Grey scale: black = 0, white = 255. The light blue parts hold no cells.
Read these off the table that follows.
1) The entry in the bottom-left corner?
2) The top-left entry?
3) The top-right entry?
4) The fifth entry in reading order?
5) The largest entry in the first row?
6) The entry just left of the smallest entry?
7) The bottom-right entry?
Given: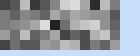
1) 68
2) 68
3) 123
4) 87
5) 220
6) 220
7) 156

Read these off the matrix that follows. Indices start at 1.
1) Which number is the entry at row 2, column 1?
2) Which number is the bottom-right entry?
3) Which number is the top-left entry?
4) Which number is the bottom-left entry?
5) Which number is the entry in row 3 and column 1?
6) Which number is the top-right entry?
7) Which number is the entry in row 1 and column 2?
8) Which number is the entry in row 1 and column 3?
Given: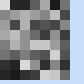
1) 134
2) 106
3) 219
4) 37
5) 157
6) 115
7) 37
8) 37
